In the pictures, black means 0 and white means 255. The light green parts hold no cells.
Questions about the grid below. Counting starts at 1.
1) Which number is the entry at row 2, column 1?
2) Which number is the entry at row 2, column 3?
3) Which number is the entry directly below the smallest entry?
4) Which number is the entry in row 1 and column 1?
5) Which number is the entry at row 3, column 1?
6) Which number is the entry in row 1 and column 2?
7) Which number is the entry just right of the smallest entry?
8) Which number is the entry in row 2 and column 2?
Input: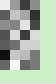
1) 92
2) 166
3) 102
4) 237
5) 142
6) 154
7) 197
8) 197

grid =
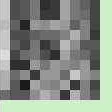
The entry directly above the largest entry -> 198
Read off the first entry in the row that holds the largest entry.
219
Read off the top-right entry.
68
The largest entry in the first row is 198
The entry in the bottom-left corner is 107
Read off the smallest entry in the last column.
56
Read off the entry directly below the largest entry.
198
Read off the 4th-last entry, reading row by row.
56
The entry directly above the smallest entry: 141
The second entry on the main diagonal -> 78
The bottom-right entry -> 87
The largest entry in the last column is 129
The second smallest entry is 37
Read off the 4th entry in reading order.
119
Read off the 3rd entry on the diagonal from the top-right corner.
97
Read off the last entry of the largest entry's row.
78
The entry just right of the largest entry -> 68
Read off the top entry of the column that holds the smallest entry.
87
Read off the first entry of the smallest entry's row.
175
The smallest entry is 25
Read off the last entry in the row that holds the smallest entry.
68
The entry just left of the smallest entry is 87
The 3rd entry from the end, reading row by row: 175
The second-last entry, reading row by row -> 129
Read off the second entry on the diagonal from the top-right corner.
107
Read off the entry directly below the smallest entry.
87
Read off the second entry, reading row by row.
78

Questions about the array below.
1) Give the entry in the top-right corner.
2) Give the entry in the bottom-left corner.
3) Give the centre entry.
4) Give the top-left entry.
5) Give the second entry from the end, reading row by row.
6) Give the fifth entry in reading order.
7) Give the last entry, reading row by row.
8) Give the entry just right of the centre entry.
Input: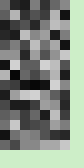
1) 136
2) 103
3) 72
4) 113
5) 168
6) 50
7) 199
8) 113

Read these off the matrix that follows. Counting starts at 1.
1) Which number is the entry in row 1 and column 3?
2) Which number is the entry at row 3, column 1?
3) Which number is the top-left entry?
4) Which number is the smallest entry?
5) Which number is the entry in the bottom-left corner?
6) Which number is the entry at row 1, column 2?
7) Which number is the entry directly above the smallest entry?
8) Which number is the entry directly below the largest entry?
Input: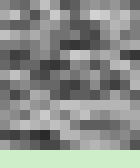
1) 103
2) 114
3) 138
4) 42
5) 160
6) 114
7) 171
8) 103
